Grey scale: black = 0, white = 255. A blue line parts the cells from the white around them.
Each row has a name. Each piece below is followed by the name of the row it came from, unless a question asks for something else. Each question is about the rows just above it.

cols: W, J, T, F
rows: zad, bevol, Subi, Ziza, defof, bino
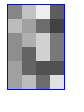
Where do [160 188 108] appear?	bino
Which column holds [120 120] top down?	F
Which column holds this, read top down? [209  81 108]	T
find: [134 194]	zad
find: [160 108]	bevol
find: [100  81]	defof

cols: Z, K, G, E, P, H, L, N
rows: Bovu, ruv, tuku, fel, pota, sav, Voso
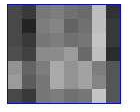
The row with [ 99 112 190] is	ruv
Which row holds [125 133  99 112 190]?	ruv
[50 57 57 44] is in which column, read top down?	N
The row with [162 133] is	sav
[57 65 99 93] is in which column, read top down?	K
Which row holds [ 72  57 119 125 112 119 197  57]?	tuku

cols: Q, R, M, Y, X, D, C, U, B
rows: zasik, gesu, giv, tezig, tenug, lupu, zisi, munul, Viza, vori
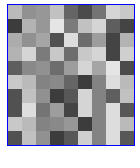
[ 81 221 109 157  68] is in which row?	giv
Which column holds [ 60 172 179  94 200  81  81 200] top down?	Q
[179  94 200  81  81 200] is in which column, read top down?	Q
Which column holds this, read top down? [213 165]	C
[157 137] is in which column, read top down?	Y
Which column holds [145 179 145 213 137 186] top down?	R
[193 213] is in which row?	gesu

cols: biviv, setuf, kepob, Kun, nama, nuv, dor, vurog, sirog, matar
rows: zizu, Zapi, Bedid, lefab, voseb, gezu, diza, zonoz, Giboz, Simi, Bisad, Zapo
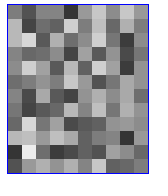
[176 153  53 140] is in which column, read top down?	sirog
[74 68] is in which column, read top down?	setuf

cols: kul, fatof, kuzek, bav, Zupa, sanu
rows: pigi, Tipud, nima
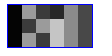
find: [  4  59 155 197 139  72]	Tipud
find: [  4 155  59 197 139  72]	nima
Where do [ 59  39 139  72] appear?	pigi
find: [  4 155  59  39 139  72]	pigi

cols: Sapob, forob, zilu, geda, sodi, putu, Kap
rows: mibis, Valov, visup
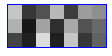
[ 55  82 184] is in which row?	mibis
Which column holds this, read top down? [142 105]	Kap
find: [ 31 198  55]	visup
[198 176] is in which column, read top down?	Sapob
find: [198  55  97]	visup
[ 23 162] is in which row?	Valov
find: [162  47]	Valov

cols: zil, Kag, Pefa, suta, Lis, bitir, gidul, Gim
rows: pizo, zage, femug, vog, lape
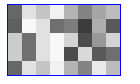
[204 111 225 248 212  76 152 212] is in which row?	femug
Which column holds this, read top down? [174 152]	gidul
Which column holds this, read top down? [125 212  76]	Lis

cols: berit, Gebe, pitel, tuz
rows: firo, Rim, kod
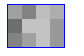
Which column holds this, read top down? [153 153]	tuz
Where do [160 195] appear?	kod
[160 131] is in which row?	firo
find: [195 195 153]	Rim
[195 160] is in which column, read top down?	Gebe

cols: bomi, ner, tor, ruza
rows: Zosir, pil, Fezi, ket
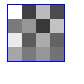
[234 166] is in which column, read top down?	bomi
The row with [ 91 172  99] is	Fezi
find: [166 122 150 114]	ket
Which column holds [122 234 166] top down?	bomi
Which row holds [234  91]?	Fezi

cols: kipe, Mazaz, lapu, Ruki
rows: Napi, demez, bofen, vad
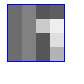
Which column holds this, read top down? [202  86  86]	lapu
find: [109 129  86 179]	vad

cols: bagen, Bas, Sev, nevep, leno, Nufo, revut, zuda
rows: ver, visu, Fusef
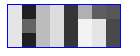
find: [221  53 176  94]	ver
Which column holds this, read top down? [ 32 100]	Bas
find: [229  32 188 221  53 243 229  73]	Fusef
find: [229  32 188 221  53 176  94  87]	ver
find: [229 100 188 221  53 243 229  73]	visu

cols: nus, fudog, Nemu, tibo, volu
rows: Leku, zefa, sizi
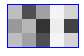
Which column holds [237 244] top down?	tibo
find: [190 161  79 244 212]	sizi
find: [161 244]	Leku
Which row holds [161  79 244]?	sizi
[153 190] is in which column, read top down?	nus

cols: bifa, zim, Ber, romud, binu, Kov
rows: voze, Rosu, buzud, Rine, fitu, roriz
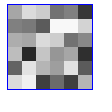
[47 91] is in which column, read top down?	Kov
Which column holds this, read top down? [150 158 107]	romud
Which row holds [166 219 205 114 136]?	buzud
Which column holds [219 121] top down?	zim
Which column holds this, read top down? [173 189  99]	bifa

